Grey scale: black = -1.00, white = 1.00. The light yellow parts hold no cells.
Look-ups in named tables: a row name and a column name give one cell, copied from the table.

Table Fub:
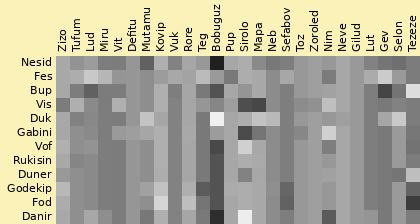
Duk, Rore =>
0.30
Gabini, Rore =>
0.32
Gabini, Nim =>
0.63
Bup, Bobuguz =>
-0.35
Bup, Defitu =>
0.18
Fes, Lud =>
0.57

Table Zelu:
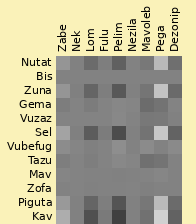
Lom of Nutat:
-0.16
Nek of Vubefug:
0.04
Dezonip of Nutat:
-0.13
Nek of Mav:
0.03
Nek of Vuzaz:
0.03
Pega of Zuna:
0.53
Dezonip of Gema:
0.03
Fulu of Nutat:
-0.01
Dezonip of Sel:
-0.22
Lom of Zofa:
0.01
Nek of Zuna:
0.00
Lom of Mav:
0.02
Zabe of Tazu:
-0.01
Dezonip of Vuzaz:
0.01
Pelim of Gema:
0.06
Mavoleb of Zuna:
-0.08

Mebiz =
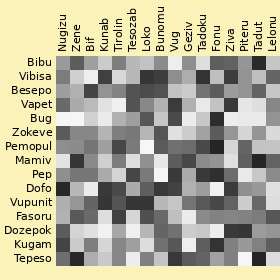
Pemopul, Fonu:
-0.71
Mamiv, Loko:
0.13
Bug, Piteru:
0.83
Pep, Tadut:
0.56
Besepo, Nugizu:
0.24
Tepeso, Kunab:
0.58
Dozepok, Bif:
0.76
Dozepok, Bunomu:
-0.21
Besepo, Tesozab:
-0.35
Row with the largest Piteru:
Tepeso

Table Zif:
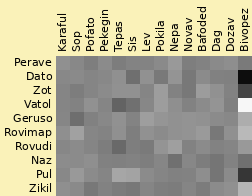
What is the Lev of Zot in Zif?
0.04
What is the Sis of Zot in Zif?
0.14
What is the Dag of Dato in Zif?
0.01
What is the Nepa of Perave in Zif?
0.20
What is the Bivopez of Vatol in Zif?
0.94
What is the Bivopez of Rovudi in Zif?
0.20
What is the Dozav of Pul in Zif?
0.09
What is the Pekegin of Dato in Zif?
0.07
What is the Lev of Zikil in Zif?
0.04
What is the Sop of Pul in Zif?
0.20
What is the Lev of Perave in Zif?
0.03
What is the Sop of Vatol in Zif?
0.02
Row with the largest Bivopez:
Vatol

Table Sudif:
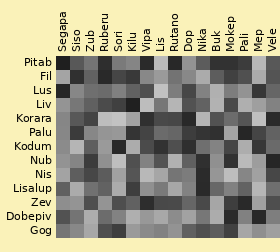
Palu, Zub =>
0.06
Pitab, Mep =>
0.44
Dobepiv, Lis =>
0.32
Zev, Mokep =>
-0.51
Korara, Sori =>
0.52
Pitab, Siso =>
-0.31
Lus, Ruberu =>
-0.16
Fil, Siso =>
-0.62
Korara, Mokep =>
-0.15
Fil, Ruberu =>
-0.68
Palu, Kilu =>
-0.59
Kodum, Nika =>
-0.13
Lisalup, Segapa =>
-0.25
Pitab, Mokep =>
-0.61
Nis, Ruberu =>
-0.28
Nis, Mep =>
0.26
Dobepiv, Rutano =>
0.10
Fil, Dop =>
0.07
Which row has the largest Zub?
Dobepiv

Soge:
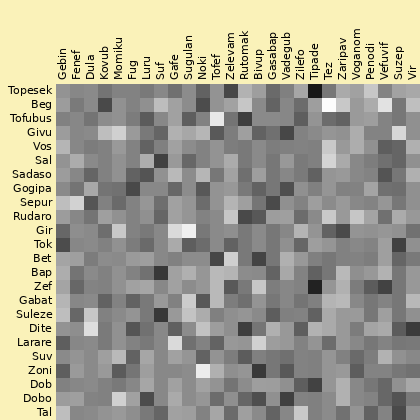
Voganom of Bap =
0.12
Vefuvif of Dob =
-0.19
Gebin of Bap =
0.36
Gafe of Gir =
0.71
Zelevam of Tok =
-0.23
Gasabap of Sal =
-0.07
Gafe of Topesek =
-0.12
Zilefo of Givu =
0.02
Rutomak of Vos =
-0.05
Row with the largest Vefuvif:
Beg

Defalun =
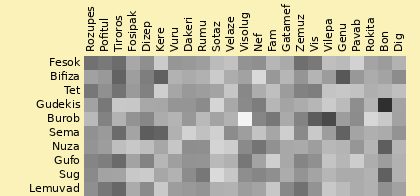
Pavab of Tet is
0.52
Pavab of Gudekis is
0.11
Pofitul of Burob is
0.02
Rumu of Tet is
0.23
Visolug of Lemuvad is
0.23
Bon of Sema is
0.34
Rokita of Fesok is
0.29
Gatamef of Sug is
0.35
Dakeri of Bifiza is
0.34

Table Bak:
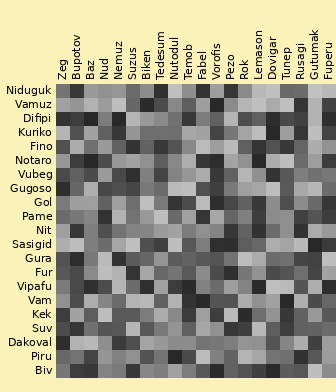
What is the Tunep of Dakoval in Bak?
0.05
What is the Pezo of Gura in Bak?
-0.10
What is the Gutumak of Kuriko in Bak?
0.49
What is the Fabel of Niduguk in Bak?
-0.60
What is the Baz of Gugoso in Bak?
0.37
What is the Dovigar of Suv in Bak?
-0.27
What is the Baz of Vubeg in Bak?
-0.41
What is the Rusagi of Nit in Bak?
-0.61
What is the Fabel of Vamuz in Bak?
0.24

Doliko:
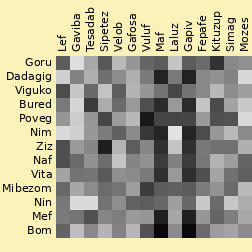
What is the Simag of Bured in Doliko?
0.28
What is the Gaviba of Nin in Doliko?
0.71
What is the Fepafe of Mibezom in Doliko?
-0.03
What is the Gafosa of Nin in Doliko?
-0.23
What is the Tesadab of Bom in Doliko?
0.07
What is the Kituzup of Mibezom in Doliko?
0.15
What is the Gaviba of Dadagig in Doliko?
0.03
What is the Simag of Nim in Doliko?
0.45
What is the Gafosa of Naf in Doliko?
0.04
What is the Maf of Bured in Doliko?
-0.67
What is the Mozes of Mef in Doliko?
0.32
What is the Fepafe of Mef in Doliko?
0.18
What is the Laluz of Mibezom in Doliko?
-0.24
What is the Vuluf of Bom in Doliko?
-0.36
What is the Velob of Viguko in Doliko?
-0.27
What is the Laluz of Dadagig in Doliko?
-0.05
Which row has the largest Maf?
Viguko

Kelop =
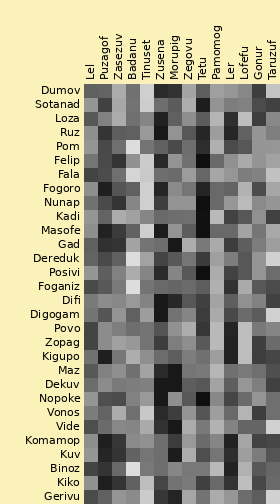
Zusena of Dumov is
-0.67
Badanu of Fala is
0.67
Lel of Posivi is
0.17
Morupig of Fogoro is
0.08
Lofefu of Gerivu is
-0.15
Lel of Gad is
-0.25
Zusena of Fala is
-0.14
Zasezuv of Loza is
0.35
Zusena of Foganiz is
-0.18
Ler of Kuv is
-0.64

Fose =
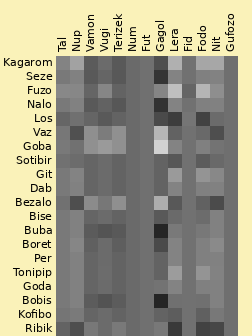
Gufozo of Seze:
-0.13
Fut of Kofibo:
-0.12
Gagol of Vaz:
0.43
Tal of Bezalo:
-0.11
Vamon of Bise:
-0.21
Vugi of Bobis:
-0.35
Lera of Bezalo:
-0.31
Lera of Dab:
0.03
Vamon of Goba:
0.13
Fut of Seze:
-0.12

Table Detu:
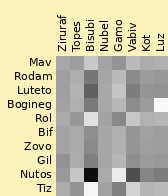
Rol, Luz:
0.42
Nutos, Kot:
0.04
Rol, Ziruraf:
0.33
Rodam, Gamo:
0.46
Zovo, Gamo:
0.38
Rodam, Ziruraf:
0.25
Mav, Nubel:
0.28
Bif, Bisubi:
0.11
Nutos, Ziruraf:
0.20
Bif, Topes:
0.33
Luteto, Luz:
0.15
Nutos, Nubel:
0.33
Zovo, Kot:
0.25
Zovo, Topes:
0.33
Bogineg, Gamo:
0.44
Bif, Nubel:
0.30
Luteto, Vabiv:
-0.02

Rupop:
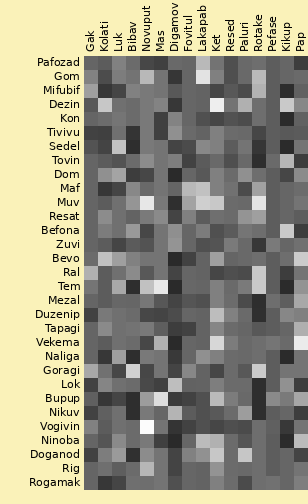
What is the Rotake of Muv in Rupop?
0.79
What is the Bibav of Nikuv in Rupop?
-0.64
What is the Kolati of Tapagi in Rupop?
0.08
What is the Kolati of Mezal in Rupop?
-0.28
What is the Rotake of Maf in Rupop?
0.26
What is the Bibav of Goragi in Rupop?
0.64
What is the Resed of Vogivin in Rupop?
-0.38
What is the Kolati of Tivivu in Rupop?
-0.50
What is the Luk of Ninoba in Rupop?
0.08
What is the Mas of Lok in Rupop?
-0.50
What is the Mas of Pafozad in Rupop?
-0.50
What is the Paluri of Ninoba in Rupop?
-0.33
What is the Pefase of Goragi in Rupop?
-0.27
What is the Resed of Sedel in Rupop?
-0.28
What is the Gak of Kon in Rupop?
-0.21
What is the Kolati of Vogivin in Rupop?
-0.28

